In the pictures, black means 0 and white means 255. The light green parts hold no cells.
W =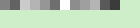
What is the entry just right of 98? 203
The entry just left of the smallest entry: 89
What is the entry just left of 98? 130

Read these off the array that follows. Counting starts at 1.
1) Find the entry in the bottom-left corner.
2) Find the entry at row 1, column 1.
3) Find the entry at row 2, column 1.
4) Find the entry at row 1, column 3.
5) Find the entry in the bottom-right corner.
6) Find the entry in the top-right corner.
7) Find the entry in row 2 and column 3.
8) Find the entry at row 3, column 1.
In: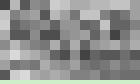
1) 88
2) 67
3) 195
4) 88
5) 110
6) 160
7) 149
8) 205

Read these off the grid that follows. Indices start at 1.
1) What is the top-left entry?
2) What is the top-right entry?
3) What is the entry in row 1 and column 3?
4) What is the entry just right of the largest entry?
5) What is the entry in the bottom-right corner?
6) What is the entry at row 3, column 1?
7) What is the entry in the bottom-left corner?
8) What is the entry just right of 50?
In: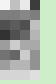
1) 244
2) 60
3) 233
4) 192
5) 223
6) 80
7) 213
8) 80

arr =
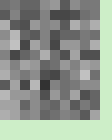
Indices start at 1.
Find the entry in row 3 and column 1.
174
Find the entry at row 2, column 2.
130
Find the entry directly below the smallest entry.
80
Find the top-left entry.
112
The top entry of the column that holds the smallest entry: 140
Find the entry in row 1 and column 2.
121
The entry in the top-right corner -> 121
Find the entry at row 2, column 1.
90
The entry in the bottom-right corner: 163
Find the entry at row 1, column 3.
101
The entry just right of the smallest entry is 130
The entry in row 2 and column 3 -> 90
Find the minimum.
50
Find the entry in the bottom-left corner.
174
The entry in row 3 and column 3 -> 80

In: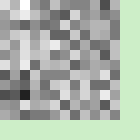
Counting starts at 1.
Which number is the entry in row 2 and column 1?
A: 161
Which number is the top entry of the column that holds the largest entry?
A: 255
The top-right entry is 181
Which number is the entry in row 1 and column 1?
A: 223
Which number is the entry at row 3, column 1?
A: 152
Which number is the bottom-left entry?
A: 171
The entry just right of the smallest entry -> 161
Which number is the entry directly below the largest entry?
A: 235
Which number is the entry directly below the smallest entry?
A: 223
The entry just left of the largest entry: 181
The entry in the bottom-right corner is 132
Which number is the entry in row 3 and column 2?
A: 132

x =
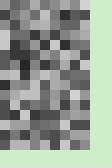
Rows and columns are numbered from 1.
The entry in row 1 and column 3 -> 119
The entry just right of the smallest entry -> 130
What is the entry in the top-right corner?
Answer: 210
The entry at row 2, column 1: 67
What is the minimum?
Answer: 38
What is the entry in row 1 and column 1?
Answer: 151
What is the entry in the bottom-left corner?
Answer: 89
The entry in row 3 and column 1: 140
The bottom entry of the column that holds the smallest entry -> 180
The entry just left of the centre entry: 160
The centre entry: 191
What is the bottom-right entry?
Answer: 140
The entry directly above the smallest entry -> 56
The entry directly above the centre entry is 56
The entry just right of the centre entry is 171
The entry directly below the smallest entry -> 56
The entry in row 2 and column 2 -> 119

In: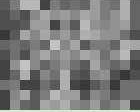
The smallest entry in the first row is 67
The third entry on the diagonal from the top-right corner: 145
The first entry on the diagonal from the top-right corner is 101
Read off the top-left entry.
89
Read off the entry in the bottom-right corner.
67
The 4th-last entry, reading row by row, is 112
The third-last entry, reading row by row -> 123
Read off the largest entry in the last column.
166
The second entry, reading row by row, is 123
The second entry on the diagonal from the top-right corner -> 175
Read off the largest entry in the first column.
112
